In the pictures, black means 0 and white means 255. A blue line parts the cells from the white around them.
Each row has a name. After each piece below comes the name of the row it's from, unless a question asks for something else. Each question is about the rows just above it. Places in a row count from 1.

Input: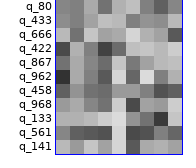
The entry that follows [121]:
[162]
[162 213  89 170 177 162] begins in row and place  q_141, 4
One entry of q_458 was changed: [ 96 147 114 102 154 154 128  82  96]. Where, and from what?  4, [108]
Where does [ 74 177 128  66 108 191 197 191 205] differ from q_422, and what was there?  8, [185]

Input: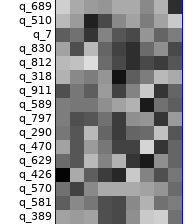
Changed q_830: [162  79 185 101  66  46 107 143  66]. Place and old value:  9, [73]
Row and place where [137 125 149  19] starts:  q_318, 2

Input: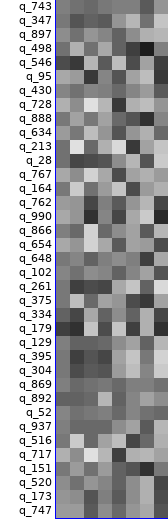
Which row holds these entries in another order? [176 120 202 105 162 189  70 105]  q_516
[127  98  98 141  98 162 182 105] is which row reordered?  q_129
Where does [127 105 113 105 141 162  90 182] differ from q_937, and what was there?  3, [105]
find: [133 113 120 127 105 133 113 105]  q_52
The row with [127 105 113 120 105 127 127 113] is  q_869
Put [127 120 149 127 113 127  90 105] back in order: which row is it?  q_743

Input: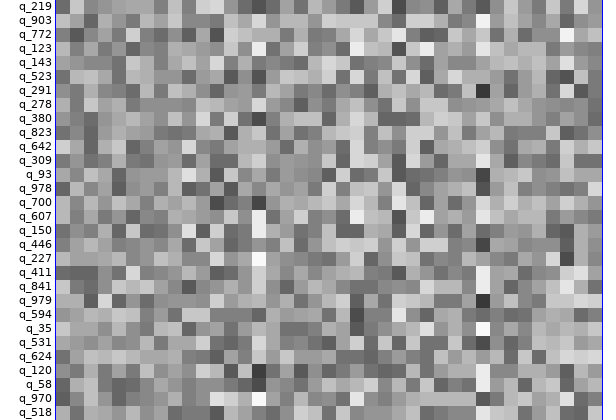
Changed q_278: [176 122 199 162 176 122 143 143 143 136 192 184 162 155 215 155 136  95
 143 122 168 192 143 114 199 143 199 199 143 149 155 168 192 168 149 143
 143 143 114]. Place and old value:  37, [136]
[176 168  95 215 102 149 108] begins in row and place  q_150, 23

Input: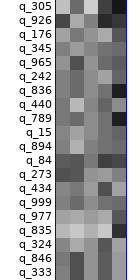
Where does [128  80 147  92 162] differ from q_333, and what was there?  5, [155]
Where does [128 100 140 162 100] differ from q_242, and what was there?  2, [107]
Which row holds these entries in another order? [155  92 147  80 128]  q_333
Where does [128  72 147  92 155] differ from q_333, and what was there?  2, [80]
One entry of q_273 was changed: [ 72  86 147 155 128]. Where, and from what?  1, [80]
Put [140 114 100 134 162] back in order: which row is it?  q_15

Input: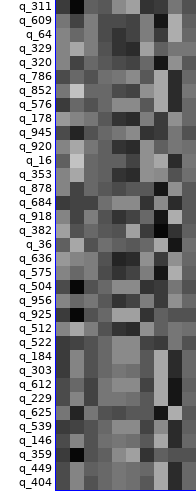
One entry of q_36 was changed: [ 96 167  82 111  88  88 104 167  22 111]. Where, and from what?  5, [96]
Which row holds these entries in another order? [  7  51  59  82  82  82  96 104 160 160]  q_925
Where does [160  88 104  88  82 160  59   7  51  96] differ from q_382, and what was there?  2, [82]
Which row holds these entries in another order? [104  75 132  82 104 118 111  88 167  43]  q_404

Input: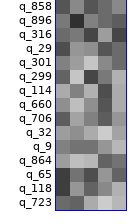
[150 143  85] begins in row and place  q_29, 2
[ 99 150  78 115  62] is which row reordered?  q_65

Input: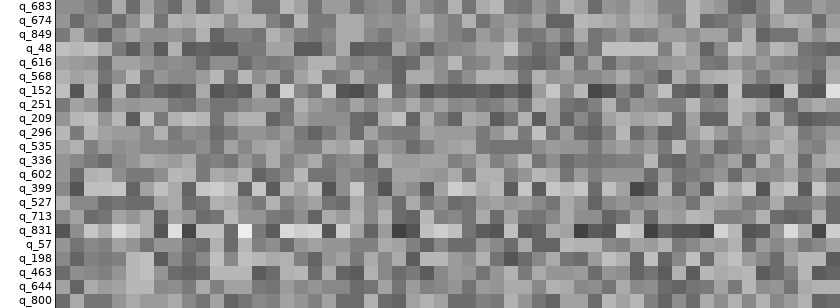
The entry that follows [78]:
[100]
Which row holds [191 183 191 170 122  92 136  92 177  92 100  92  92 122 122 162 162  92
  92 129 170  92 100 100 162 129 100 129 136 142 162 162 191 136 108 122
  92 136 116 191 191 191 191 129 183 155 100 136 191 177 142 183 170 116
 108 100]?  q_48
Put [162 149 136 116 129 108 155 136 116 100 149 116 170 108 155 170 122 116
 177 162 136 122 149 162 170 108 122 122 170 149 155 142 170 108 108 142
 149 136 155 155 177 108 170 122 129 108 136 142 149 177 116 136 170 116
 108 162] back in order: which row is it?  q_527
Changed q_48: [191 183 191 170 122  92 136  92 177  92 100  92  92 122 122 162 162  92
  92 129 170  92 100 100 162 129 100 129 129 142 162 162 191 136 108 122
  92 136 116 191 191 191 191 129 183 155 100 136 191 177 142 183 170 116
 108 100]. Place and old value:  29, [136]

